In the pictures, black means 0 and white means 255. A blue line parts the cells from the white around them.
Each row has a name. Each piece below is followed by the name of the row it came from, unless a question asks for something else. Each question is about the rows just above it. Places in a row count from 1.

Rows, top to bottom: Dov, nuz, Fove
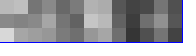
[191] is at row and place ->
Dov, 2
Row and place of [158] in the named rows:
Fove, 3
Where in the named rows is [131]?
nuz, 2
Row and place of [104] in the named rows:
Dov, 5

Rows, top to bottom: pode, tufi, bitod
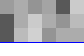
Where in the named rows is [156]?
pode, 1
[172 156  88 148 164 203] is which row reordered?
pode
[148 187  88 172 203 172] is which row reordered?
tufi
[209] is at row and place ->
bitod, 3
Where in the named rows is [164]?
pode, 4

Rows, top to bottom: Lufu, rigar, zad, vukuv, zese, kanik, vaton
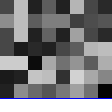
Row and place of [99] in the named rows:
zad, 4
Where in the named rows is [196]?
kanik, 3
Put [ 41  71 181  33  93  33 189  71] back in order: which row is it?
Lufu

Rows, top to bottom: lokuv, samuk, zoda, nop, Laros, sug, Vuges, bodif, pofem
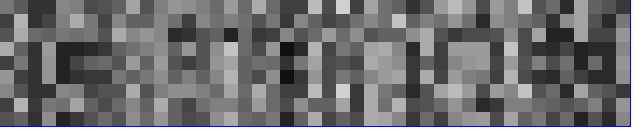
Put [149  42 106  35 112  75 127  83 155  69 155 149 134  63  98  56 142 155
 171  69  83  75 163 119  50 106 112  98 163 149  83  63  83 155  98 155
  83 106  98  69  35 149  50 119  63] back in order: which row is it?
Laros
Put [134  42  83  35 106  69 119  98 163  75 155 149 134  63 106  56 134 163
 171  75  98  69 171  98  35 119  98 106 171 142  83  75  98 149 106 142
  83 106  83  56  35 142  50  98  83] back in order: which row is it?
pofem
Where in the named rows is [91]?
lokuv, 2

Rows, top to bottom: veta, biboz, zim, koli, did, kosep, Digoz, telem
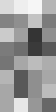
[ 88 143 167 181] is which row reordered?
kosep
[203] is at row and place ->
zim, 1
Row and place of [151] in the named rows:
telem, 3
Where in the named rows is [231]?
telem, 2
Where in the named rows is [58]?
koli, 3
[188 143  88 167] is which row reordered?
Digoz

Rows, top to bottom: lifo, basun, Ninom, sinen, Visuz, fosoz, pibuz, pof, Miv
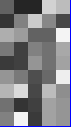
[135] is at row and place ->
basun, 4
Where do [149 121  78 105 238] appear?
fosoz
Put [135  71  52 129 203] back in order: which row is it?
basun
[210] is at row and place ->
lifo, 4
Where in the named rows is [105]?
fosoz, 4
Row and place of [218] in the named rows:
pibuz, 2
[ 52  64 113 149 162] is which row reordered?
pof

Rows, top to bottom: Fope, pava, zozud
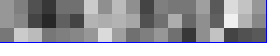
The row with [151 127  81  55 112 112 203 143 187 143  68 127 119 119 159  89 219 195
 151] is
Fope
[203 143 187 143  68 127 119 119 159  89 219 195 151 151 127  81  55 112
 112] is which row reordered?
Fope

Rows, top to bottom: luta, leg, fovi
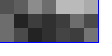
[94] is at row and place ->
luta, 2
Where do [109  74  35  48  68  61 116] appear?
fovi
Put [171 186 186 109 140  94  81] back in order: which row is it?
luta
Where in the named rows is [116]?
fovi, 7
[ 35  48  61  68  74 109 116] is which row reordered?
fovi
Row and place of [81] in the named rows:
luta, 1
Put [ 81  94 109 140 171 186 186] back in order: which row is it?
luta

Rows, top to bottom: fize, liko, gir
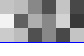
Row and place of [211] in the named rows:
liko, 5
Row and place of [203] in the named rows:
gir, 1
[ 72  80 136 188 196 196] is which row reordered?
fize

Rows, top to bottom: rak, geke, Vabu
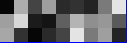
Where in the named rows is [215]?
geke, 2
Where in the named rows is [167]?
Vabu, 1
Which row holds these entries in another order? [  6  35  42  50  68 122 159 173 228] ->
rak
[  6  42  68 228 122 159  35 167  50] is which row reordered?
Vabu
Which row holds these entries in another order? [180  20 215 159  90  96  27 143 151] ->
geke

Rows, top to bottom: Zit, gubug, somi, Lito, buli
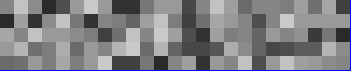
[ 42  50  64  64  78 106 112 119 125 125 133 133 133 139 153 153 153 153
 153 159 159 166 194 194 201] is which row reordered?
buli
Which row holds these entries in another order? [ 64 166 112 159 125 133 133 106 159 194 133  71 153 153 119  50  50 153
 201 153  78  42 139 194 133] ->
Zit
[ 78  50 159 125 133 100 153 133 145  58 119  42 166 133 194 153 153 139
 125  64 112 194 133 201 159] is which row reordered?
somi
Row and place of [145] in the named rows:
somi, 22
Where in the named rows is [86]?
Lito, 16
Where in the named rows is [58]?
somi, 23

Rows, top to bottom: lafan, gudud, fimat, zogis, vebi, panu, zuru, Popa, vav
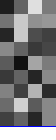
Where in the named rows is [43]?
zuru, 4
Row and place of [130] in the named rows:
zuru, 1
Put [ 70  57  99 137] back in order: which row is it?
zogis
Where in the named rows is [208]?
Popa, 2
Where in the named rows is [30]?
lafan, 1
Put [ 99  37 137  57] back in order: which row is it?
panu

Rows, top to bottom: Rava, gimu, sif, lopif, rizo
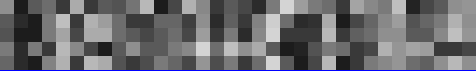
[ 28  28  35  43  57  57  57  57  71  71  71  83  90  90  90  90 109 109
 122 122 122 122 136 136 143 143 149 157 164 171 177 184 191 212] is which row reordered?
lopif
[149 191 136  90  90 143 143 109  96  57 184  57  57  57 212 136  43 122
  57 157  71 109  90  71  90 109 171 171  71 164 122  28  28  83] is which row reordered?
sif
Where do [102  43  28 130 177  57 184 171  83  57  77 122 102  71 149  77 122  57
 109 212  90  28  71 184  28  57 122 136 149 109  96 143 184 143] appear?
rizo
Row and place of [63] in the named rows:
gimu, 14
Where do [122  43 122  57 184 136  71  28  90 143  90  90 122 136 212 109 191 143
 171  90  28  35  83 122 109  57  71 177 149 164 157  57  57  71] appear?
lopif
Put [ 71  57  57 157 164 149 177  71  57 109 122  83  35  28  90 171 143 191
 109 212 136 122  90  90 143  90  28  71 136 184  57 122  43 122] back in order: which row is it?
lopif

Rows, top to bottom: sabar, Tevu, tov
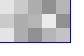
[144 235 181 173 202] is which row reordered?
Tevu
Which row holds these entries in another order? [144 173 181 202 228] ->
sabar
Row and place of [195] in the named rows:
tov, 5
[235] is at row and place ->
Tevu, 4
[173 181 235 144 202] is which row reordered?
Tevu
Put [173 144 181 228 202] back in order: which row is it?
sabar
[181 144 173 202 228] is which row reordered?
sabar

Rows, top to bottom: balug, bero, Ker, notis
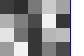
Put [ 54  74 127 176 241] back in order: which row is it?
bero
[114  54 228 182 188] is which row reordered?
Ker
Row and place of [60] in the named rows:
balug, 1
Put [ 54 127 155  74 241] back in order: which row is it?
notis
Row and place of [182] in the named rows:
Ker, 4

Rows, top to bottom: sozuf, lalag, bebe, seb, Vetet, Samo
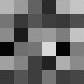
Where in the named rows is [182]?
sozuf, 1
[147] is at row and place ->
bebe, 3
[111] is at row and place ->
seb, 2
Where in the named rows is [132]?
Vetet, 2
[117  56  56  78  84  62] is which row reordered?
lalag
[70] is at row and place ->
Samo, 6

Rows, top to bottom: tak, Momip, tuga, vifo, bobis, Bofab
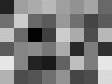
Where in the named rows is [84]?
Bofab, 3
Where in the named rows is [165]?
tak, 7

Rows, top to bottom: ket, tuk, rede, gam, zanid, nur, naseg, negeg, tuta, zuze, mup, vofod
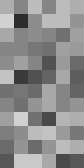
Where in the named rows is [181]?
tuta, 5
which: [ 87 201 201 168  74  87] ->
vofod
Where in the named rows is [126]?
zuze, 1

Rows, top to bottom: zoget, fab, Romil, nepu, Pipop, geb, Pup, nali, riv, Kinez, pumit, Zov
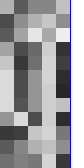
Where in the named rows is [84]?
nali, 2
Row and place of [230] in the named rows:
Romil, 3
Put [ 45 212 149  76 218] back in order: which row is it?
geb
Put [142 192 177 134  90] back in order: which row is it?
pumit
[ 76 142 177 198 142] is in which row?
fab
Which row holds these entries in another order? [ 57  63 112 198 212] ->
Pipop

